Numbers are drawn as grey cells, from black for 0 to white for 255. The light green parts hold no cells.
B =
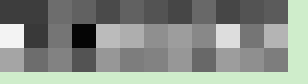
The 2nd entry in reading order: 62
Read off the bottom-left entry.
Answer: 165
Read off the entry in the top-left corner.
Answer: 62
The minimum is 5
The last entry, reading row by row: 124
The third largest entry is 187
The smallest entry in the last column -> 90
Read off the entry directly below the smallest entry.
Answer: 82
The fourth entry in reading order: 97
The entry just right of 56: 116
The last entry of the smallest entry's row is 180

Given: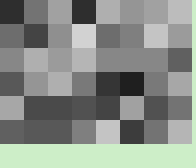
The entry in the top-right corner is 188
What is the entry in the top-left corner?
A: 46
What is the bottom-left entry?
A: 96
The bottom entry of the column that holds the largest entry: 127
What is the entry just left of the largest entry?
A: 143
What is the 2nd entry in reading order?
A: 115
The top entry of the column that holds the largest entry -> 46
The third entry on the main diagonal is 155
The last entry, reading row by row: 181
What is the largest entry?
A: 210
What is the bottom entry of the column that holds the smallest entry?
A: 60
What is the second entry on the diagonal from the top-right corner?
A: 196
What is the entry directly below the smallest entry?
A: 161
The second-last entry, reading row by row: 115

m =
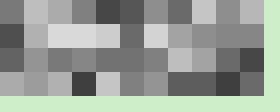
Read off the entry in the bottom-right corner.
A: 106
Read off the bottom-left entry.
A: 171
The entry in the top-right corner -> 183
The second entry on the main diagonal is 177
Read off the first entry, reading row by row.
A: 121
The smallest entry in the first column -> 79
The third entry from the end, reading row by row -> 93
